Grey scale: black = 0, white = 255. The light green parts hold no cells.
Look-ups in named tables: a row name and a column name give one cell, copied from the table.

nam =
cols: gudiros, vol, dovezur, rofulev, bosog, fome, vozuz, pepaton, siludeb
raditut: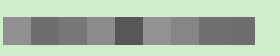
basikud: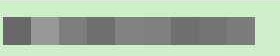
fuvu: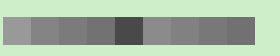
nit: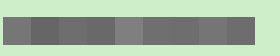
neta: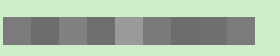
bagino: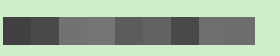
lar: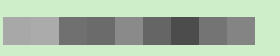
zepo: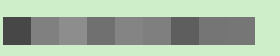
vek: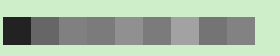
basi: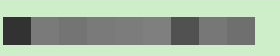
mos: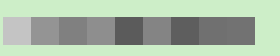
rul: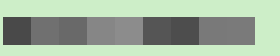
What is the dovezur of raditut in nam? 119
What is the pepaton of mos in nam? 112
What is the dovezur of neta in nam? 129
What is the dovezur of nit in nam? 110
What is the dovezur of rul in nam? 105
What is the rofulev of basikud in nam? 112
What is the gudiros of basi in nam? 50
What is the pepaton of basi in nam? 119
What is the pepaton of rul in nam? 121
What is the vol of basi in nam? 122
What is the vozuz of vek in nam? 162
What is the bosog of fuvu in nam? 73
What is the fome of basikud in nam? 127
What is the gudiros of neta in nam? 123
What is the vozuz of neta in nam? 109
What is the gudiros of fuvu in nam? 153
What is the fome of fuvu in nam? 139
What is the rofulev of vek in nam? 123

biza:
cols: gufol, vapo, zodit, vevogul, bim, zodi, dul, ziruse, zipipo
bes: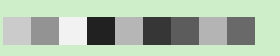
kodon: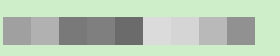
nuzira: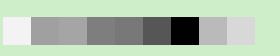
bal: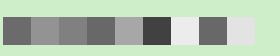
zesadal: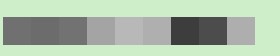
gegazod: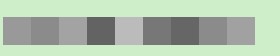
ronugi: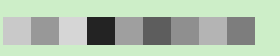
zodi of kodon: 219
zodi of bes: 54
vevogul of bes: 33
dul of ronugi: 143
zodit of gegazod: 163
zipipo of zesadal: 174

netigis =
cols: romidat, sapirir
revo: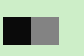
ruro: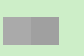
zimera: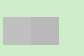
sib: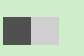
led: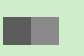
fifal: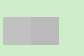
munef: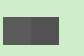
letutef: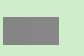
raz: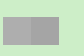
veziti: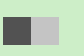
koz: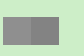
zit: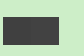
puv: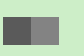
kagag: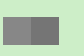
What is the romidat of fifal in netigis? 193
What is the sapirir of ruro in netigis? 160
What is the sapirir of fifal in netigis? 186
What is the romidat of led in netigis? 92
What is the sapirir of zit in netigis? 66
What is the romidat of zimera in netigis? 192
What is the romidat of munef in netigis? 91
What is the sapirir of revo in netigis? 131
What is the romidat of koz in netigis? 143
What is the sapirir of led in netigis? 137
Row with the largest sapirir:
sib

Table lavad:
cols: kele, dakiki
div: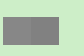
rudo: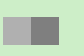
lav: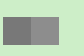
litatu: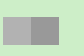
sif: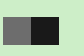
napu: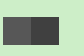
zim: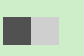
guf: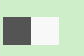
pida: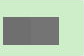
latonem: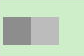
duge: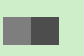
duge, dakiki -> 77
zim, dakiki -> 207
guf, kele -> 84
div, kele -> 135
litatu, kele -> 178
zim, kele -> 81
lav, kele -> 120
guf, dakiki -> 248
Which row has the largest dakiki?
guf

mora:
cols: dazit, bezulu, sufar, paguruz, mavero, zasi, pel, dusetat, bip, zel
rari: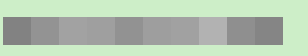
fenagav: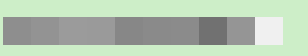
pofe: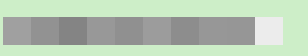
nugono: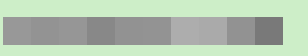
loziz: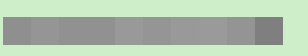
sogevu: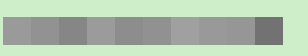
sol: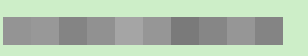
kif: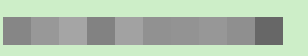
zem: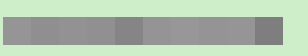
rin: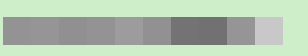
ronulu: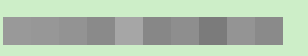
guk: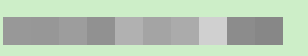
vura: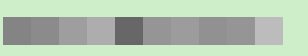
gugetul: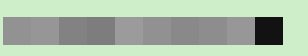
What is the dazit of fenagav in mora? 142
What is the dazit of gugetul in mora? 146
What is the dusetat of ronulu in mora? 123
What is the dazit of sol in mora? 148
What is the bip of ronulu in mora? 148
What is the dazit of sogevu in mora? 154
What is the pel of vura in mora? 156
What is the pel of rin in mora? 115
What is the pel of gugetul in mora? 137
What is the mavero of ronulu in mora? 166
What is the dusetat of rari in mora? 178
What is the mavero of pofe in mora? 144
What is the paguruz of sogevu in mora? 155
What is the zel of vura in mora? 188

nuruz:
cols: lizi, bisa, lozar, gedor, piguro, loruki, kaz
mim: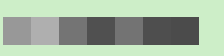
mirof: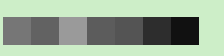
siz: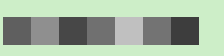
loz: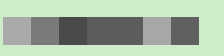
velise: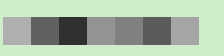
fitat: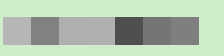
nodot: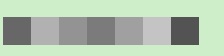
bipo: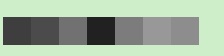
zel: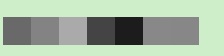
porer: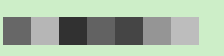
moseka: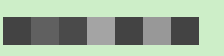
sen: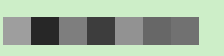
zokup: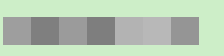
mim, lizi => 152
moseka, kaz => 67
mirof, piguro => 84
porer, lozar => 49
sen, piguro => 146
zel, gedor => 68
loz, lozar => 74
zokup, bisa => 127
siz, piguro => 192
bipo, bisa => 75
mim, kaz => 75
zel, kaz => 135
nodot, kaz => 83
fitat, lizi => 182
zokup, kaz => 149
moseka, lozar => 74

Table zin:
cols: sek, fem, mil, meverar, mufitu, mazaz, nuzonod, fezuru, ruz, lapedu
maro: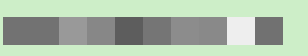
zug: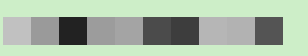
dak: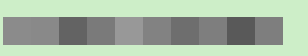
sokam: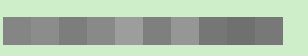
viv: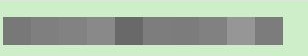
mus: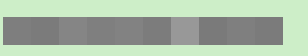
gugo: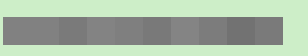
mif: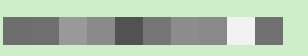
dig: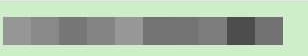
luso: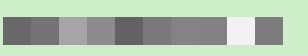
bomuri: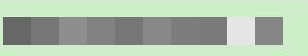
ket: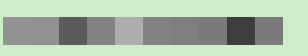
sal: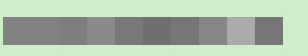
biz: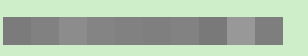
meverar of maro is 135
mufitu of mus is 130
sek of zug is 193
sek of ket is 148
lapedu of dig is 114
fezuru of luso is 130
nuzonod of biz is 130
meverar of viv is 137
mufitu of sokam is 157
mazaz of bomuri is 136
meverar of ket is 131

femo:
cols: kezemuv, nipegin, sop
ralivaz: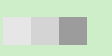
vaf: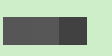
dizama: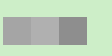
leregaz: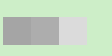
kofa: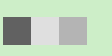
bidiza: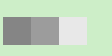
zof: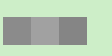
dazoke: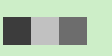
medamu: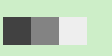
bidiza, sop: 232
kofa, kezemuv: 97
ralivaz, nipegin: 212
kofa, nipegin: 223
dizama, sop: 142
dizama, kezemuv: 165
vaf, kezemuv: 86
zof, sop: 133
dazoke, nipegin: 193
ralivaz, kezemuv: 230

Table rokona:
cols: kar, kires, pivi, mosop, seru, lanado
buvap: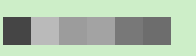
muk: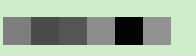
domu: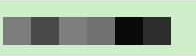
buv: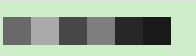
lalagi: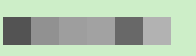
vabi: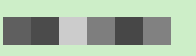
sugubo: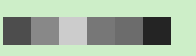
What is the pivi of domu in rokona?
126
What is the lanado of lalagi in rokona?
178
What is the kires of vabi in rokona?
75
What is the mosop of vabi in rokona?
126
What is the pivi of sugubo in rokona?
204
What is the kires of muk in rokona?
75
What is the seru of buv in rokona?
39
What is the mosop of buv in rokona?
126
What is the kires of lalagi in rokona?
145
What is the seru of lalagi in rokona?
104
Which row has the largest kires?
buvap

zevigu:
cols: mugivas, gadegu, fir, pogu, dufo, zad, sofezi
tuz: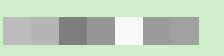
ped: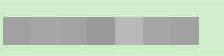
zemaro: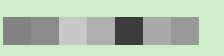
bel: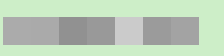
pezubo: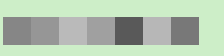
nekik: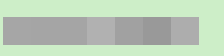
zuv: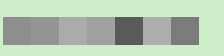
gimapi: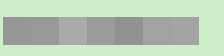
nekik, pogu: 177
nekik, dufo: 161
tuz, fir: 126
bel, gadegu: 170
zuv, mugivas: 142
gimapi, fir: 170
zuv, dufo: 90
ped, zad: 167
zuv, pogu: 160
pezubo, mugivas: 134
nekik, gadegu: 165
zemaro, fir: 200
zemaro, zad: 169
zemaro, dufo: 60
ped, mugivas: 161
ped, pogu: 155
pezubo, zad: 183
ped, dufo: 185
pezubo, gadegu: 150
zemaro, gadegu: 139

